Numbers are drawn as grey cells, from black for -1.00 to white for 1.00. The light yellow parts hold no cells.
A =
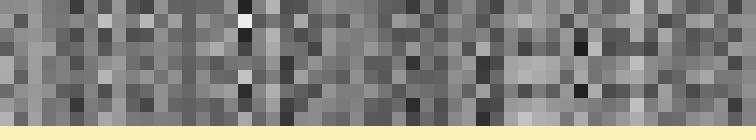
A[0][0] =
0.08
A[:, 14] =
[-0.17, 0.16, -0.09, 0.18, -0.13, 0.09, 0.03, -0.18, -0.03]
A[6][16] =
0.23
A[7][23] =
0.04
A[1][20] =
-0.30
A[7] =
[0.20, 0.03, 0.21, -0.09, -0.04, -0.55, -0.03, -0.13, 0.22, -0.24, -0.44, 0.13, -0.21, -0.24, -0.18, -0.27, 0.03, -0.42, -0.05, 0.24, -0.48, -0.32, 0.09, 0.04, -0.04, 0.01, -0.22, -0.30, -0.18, -0.65, -0.05, -0.38, -0.05, 0.17, -0.44, -0.43, 0.19, 0.24, 0.32, 0.17, 0.14, 0.05, -0.02, -0.10, -0.03, 0.50, -0.02, 0.20, -0.06, -0.19, -0.10, 0.11, -0.54, 0.00]
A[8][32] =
0.07
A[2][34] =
0.02
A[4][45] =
0.48
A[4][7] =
0.11
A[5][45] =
0.31
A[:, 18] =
[0.01, -0.30, 0.05, 0.03, -0.15, -0.25, 0.06, -0.05, -0.20]
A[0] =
[0.08, 0.10, 0.15, -0.05, -0.10, -0.53, 0.00, -0.32, 0.18, -0.33, -0.44, 0.14, -0.22, -0.24, -0.17, -0.18, 0.16, -0.72, 0.01, 0.40, -0.38, -0.35, -0.05, 0.11, 0.00, -0.01, -0.10, -0.25, -0.27, -0.54, -0.06, -0.40, -0.07, 0.07, -0.24, -0.44, 0.09, -0.01, 0.20, 0.02, 0.19, -0.23, 0.08, -0.22, -0.18, 0.47, -0.15, 0.31, -0.07, -0.31, -0.19, 0.03, -0.44, 0.03]
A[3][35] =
-0.21
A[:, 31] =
[-0.40, -0.13, -0.30, -0.05, -0.34, -0.24, -0.19, -0.38, -0.34]
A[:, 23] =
[0.11, -0.12, 0.18, 0.16, -0.05, -0.13, 0.15, 0.04, -0.13]
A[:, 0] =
[0.08, 0.22, -0.07, -0.27, 0.34, 0.33, -0.16, 0.20, 0.40]
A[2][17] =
-0.71
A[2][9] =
-0.38
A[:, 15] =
[-0.18, -0.03, 0.00, 0.35, -0.30, -0.18, 0.16, -0.27, -0.26]
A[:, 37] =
[-0.01, 0.36, -0.20, -0.46, 0.33, 0.40, -0.39, 0.24, 0.52]
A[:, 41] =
[-0.23, 0.18, -0.49, -0.77, 0.23, 0.30, -0.74, 0.05, 0.33]
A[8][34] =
-0.63
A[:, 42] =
[0.08, -0.06, 0.22, 0.46, -0.08, -0.10, 0.35, -0.02, -0.10]
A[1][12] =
0.24
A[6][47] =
0.24
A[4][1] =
-0.07
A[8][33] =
0.18

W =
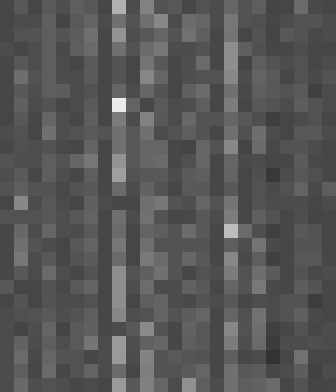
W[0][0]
-0.44
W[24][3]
-0.26
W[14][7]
-0.40
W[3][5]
-0.26
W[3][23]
-0.44
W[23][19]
-0.50
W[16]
[-0.44, -0.19, -0.40, -0.21, -0.39, -0.40, -0.30, -0.44, -0.17, -0.45, -0.22, -0.26, -0.35, -0.16, -0.31, -0.44, 0.48, -0.17, -0.38, -0.50, -0.44, -0.31, -0.36, -0.45]
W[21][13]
-0.42
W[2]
[-0.44, -0.36, -0.35, -0.26, -0.34, -0.27, -0.12, -0.45, 0.15, -0.39, -0.31, -0.21, -0.35, -0.11, -0.26, -0.44, -0.08, -0.45, -0.35, -0.47, -0.31, -0.36, -0.43, -0.40]
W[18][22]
-0.32
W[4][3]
-0.26
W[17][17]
-0.39
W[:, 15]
[-0.40, -0.40, -0.44, -0.44, -0.44, -0.35, -0.44, -0.44, -0.35, -0.44, -0.35, -0.44, -0.44, -0.44, -0.35, -0.40, -0.44, -0.44, -0.44, -0.40, -0.44, -0.40, -0.44, -0.44, -0.44, -0.44, -0.44, -0.40]
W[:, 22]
[-0.43, -0.34, -0.43, -0.44, -0.44, -0.42, -0.50, -0.34, -0.36, -0.31, -0.40, -0.43, -0.37, -0.43, -0.45, -0.46, -0.36, -0.36, -0.32, -0.43, -0.34, -0.52, -0.42, -0.44, -0.38, -0.45, -0.48, -0.46]
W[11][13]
-0.37
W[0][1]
-0.31
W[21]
[-0.44, -0.34, -0.45, -0.35, -0.40, -0.40, -0.36, -0.44, 0.11, -0.45, -0.26, -0.22, -0.40, -0.42, -0.35, -0.40, -0.31, -0.44, -0.39, -0.41, -0.35, -0.36, -0.52, -0.45]
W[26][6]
-0.22
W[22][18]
-0.11
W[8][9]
-0.40
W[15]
[-0.35, -0.36, -0.36, -0.31, -0.39, -0.31, -0.22, -0.44, -0.12, -0.40, -0.11, -0.35, -0.44, -0.43, -0.31, -0.40, -0.03, -0.45, -0.25, -0.36, -0.44, -0.39, -0.46, -0.44]
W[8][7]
-0.44
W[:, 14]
[-0.35, -0.21, -0.26, -0.35, -0.17, -0.35, -0.17, -0.26, -0.35, -0.35, -0.21, -0.21, -0.26, -0.31, -0.21, -0.31, -0.31, -0.35, -0.31, -0.35, -0.31, -0.35, -0.21, -0.31, -0.31, -0.35, -0.21, -0.26]
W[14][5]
-0.45
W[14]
[-0.45, 0.07, -0.40, -0.31, -0.41, -0.45, -0.25, -0.40, -0.44, -0.44, -0.13, -0.07, -0.35, -0.38, -0.21, -0.35, -0.08, -0.45, -0.35, -0.40, -0.40, -0.40, -0.45, -0.40]
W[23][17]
-0.36
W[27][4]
-0.39
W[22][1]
-0.37
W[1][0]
-0.45
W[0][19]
-0.46
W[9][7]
-0.35
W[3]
[-0.40, -0.44, -0.39, -0.26, -0.42, -0.26, -0.17, -0.44, -0.12, -0.35, -0.16, -0.07, -0.40, -0.40, -0.35, -0.44, 0.11, -0.26, -0.37, -0.45, -0.44, -0.39, -0.44, -0.44]
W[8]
[-0.45, -0.31, -0.44, -0.21, -0.39, -0.44, -0.26, -0.44, -0.03, -0.40, 0.02, -0.31, -0.40, -0.19, -0.35, -0.35, -0.21, -0.31, -0.38, -0.51, -0.45, -0.40, -0.36, -0.44]

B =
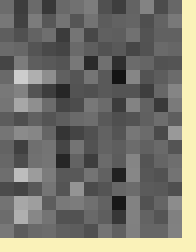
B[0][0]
-0.15
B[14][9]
0.02
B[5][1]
0.61
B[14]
[-0.10, 0.31, 0.24, -0.27, -0.05, -0.03, -0.12, -0.23, -0.81, 0.02, -0.36, -0.21, 0.10]
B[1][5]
-0.33
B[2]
[-0.26, -0.37, -0.22, -0.13, -0.54, -0.08, -0.44, -0.25, -0.26, -0.11, -0.35, -0.24, -0.24]
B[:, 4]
[-0.18, -0.09, -0.54, -0.47, -0.34, -0.25, -0.70, -0.46, -0.26, -0.59, -0.46, -0.70, -0.31, -0.34, -0.05, -0.36, -0.25]
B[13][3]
-0.08
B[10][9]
-0.15
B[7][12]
-0.04
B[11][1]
-0.40
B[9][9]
-0.07
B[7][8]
-0.53
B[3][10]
-0.36
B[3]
[-0.16, -0.19, -0.34, -0.43, -0.47, -0.17, -0.26, -0.36, -0.30, -0.45, -0.36, -0.17, -0.20]
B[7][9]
0.03
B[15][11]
-0.33
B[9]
[-0.08, 0.09, 0.05, -0.21, -0.59, -0.47, -0.37, -0.23, -0.34, -0.07, -0.16, -0.42, 0.20]
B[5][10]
-0.35
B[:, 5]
[-0.11, -0.33, -0.08, -0.17, -0.06, -0.33, -0.35, -0.40, -0.17, -0.47, -0.09, -0.22, -0.31, 0.16, -0.03, -0.36, -0.27]
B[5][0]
-0.18
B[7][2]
0.12
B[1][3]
-0.32
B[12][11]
-0.36
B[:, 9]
[-0.22, -0.21, -0.11, -0.45, -0.16, 0.05, -0.34, 0.03, -0.35, -0.07, -0.15, 0.04, 0.06, -0.15, 0.02, 0.01, 0.00]
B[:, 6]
[-0.02, -0.10, -0.44, -0.26, -0.67, -0.08, -0.37, -0.06, -0.14, -0.37, -0.36, -0.52, -0.09, -0.41, -0.12, -0.18, -0.37]
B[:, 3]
[-0.56, -0.32, -0.13, -0.43, -0.30, 0.11, -0.52, -0.15, -0.34, -0.21, -0.09, -0.08, -0.03, -0.08, -0.27, -0.09, -0.15]
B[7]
[-0.08, 0.31, 0.12, -0.15, -0.46, -0.40, -0.06, -0.16, -0.53, 0.03, -0.23, -0.55, -0.04]

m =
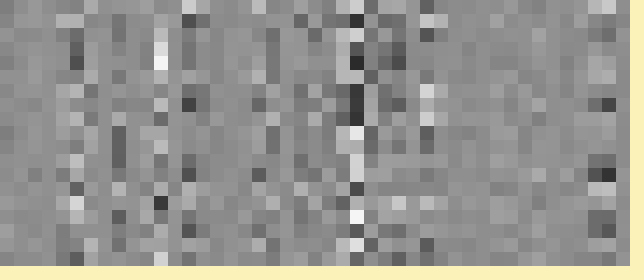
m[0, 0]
-0.01
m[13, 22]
0.15
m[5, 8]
-0.06
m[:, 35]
[0.11, 0.26, 0.11, 0.09, 0.04, 0.16, 0.24, 0.14, 0.20, 0.21, 0.15, 0.25, 0.15, 0.02, 0.24, 0.25, 0.11, 0.16, 0.04]
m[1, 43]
-0.03
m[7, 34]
0.11
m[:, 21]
[0.25, -0.20, 0.16, 0.16, 0.20, 0.07, -0.11, -0.03, 0.04, 0.00, 0.04, -0.13, -0.02, 0.38, -0.03, -0.09, 0.00, 0.10, 0.22]
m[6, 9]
0.11
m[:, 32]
[0.10, 0.10, 0.11, 0.13, 0.14, 0.08, 0.12, 0.15, 0.14, 0.06, 0.09, 0.08, 0.12, 0.17, 0.11, 0.08, 0.14, 0.08, 0.15]
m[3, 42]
0.19
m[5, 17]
0.21
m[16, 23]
0.09
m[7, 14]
-0.08
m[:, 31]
[0.06, 0.40, 0.00, 0.12, 0.13, 0.15, 0.33, 0.18, 0.31, 0.11, 0.12, 0.20, 0.06, 0.05, 0.28, 0.13, 0.18, 0.09, 0.03]
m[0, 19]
0.05
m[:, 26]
[-0.15, 0.15, -0.08, 0.03, 0.01, -0.24, 0.24, 0.29, 0.34, -0.21, -0.17, 0.02, 0.23, 0.12, 0.20, 0.03, 0.23, -0.22, 0.11]
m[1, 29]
0.18
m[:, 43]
[0.57, -0.03, -0.14, 0.09, 0.24, 0.36, 0.06, -0.45, 0.28, 0.22, 0.14, -0.14, -0.60, 0.49, 0.28, -0.16, -0.32, 0.28, -0.06]
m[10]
[0.04, 0.13, 0.17, 0.13, 0.11, -0.01, 0.27, 0.13, -0.24, 0.12, 0.18, 0.46, 0.18, 0.09, 0.13, 0.06, 0.10, 0.14, 0.23, -0.11, 0.17, 0.04, 0.09, 0.00, 0.38, 0.36, -0.17, 0.10, -0.08, 0.16, -0.16, 0.12, 0.09, 0.15, 0.10, 0.15, 0.17, 0.05, 0.17, 0.16, 0.08, 0.13, 0.17, 0.14, 0.10]
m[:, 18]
[0.47, 0.10, 0.06, 0.17, 0.24, 0.39, 0.03, -0.19, 0.16, 0.25, 0.23, 0.09, -0.28, 0.29, 0.15, 0.04, -0.12, 0.36, 0.09]
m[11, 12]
0.17
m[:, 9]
[0.18, 0.10, 0.11, 0.11, 0.11, 0.15, 0.11, 0.06, 0.14, 0.14, 0.12, 0.13, 0.08, 0.13, 0.15, 0.12, 0.08, 0.16, 0.10]
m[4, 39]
0.14
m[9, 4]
0.23
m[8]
[0.09, 0.13, 0.16, 0.13, 0.28, 0.41, -0.04, 0.13, 0.33, 0.14, 0.13, -0.16, 0.16, 0.13, 0.02, 0.19, 0.11, 0.10, 0.16, 0.39, 0.08, 0.04, 0.34, -0.02, -0.24, -0.59, 0.34, 0.01, 0.24, 0.14, 0.61, 0.31, 0.14, 0.17, 0.16, 0.20, 0.09, 0.12, 0.00, 0.11, 0.13, 0.22, 0.22, 0.28, 0.10]
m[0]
[-0.01, 0.11, 0.19, 0.11, 0.06, 0.02, 0.33, 0.13, 0.16, 0.18, 0.24, 0.09, 0.12, 0.59, 0.30, 0.12, 0.09, 0.16, 0.47, 0.05, 0.10, 0.25, 0.10, 0.00, 0.39, 0.61, -0.15, 0.29, 0.31, 0.17, -0.24, 0.06, 0.10, 0.09, 0.13, 0.11, 0.19, 0.07, 0.02, 0.14, 0.12, 0.17, 0.43, 0.57, 0.11]
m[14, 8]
0.17
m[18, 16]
0.16
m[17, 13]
0.27
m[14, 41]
0.21
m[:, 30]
[-0.24, 0.54, -0.34, 0.10, 0.07, -0.05, 0.66, 0.35, 0.61, -0.26, -0.16, 0.17, -0.04, 0.07, 0.46, 0.09, 0.22, -0.29, -0.12]
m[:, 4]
[0.06, 0.39, 0.01, 0.12, 0.13, 0.05, 0.30, 0.23, 0.28, 0.23, 0.11, 0.23, -0.03, 0.18, 0.31, 0.16, -0.02, -0.01, -0.05]
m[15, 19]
0.01
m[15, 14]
0.08
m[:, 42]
[0.43, 0.06, -0.03, 0.19, 0.30, 0.31, 0.10, -0.14, 0.22, 0.16, 0.17, -0.10, -0.36, 0.45, 0.17, -0.15, -0.15, 0.24, 0.04]
